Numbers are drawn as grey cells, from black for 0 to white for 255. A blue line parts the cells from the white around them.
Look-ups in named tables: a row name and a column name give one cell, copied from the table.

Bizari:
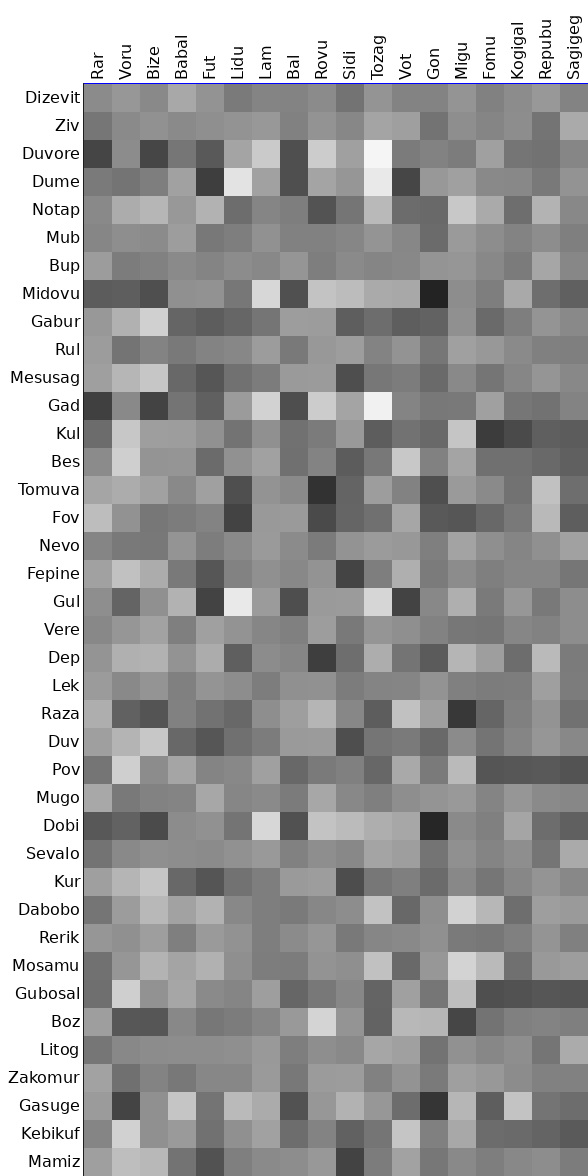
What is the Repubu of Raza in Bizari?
147
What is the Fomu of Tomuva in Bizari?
138
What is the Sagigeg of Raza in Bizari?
113
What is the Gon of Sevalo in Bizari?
116
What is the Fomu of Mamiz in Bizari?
126
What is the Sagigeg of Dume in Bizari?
147
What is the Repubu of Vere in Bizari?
130
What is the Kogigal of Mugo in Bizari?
150
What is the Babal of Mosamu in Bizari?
164
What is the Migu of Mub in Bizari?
154
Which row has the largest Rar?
Fov

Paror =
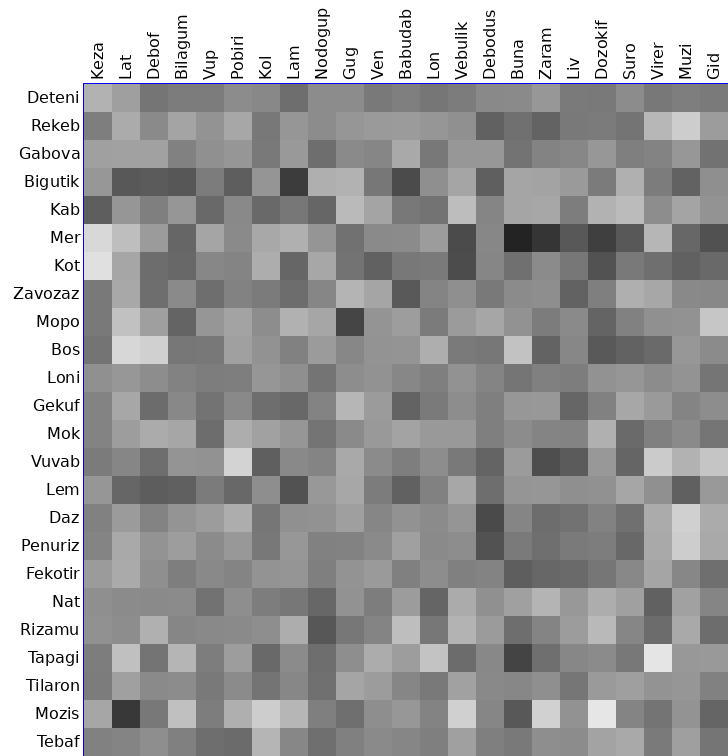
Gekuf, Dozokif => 129
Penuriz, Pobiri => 152
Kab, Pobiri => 137
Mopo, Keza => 121
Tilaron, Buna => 135
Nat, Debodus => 144
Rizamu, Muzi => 169
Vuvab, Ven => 139
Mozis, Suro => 132
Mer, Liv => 88
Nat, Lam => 119
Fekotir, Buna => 94
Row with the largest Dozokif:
Mozis

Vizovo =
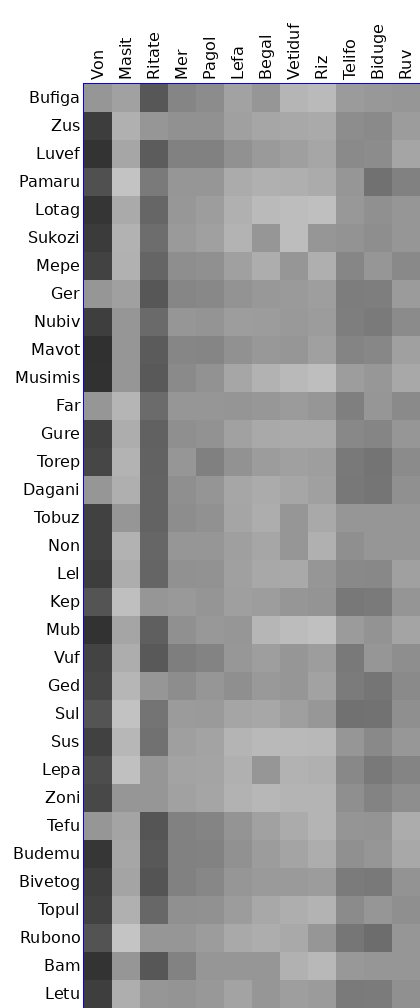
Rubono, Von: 83
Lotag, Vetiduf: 189
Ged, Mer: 141
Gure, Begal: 169
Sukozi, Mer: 154
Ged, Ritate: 150
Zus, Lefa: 160
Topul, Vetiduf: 174
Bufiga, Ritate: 87

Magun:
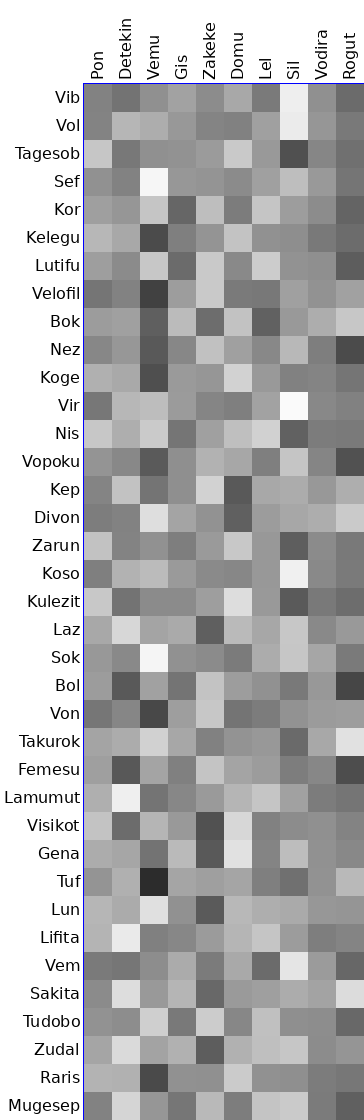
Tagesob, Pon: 198
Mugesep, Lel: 196
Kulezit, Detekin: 115
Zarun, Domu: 200
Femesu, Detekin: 88
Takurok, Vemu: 209
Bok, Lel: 97
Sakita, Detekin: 221
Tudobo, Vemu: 207
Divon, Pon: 125
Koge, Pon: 176
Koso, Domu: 135
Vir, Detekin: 183
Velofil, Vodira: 146
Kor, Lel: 197
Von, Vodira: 155
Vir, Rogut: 129
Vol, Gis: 152
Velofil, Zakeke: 201
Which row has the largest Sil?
Vir

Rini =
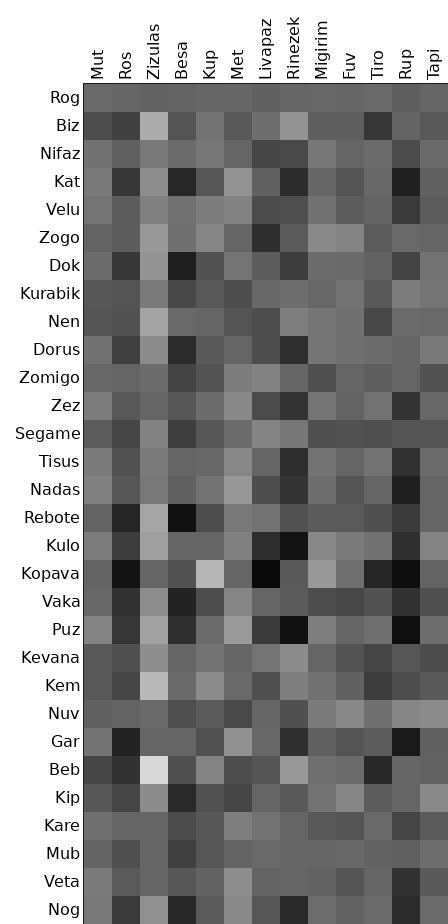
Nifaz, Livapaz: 70
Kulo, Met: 128
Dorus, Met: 101
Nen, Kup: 101
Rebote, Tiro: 80
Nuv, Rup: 134
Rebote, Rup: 59
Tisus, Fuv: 101
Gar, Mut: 115
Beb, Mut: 70
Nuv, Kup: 91

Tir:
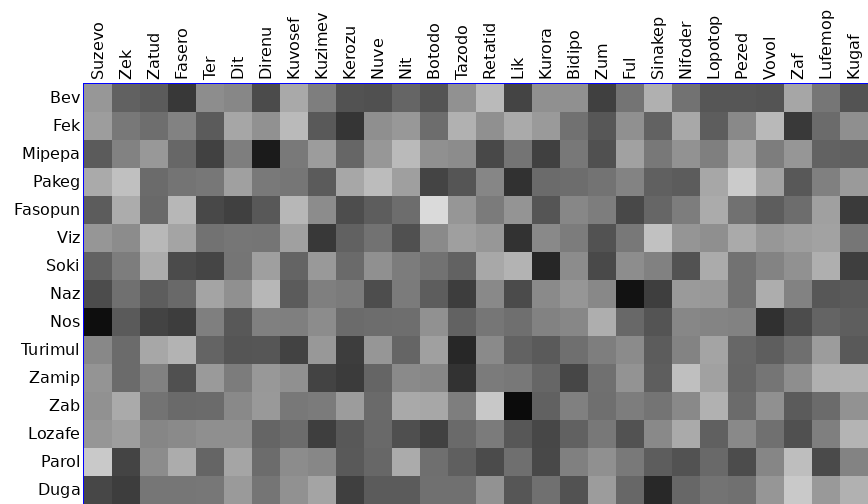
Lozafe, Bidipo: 97
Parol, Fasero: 172
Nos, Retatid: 118
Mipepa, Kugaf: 96
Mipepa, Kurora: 64
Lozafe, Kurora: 71
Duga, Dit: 154
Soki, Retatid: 168
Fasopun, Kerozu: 77
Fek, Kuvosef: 186
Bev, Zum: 64
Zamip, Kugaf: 177

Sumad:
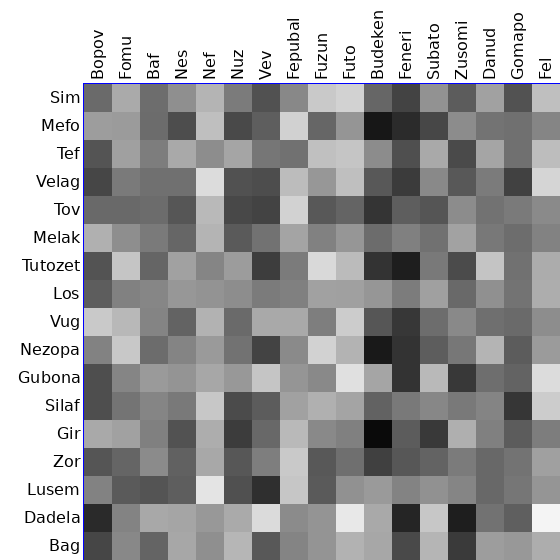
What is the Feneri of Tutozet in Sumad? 30
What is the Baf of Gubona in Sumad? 154
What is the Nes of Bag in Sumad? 167
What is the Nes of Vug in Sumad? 99
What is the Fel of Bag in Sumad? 173
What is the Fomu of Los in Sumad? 129
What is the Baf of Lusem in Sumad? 84
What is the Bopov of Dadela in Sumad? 42
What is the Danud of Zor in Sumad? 104
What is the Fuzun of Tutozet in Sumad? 217
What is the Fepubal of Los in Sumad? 128

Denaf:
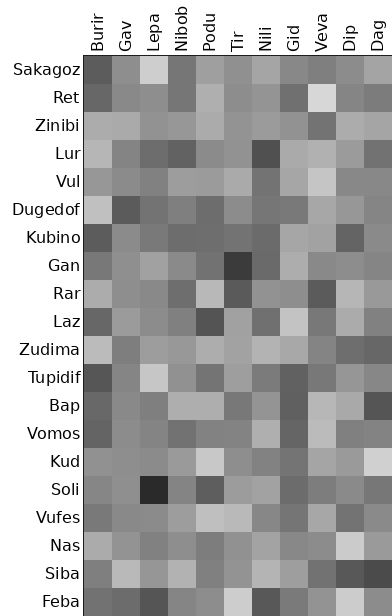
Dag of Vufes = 138
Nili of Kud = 130
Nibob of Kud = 154
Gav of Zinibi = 170
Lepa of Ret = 142
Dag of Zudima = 103
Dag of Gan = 133

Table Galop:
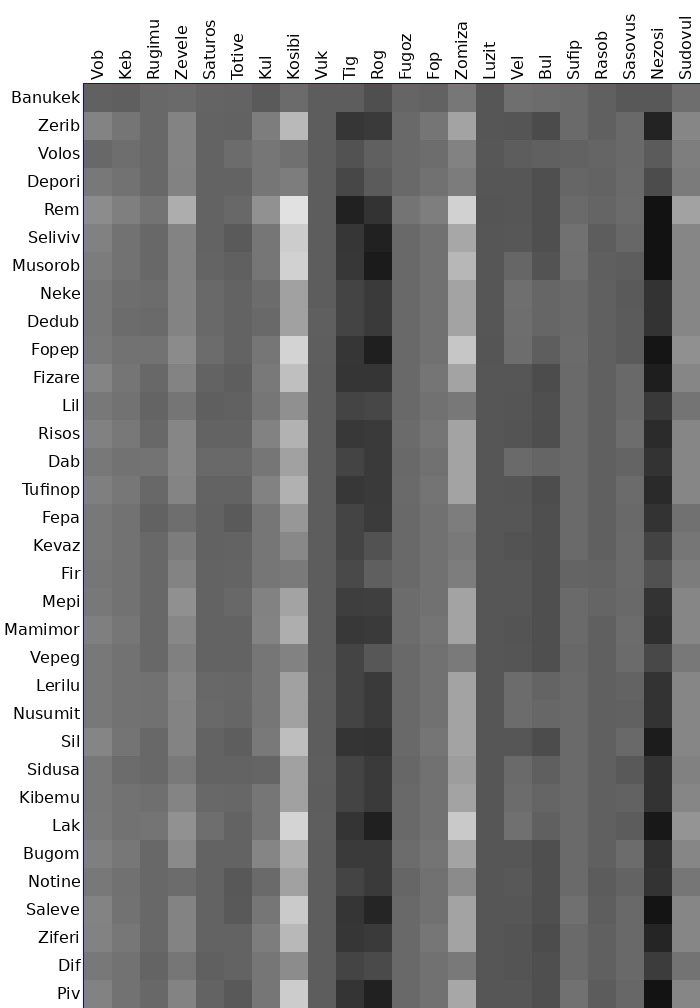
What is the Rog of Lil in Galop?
71
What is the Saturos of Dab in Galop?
105
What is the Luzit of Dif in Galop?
86
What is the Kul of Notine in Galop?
106
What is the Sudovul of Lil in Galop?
116
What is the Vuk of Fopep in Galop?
94
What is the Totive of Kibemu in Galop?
103
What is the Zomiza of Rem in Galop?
209
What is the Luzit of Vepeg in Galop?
86
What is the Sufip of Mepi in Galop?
106
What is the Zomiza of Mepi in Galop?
163
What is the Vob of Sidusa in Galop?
120
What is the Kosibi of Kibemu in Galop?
161
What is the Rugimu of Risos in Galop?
104
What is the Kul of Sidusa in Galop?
101
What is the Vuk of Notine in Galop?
93
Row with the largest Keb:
Rem

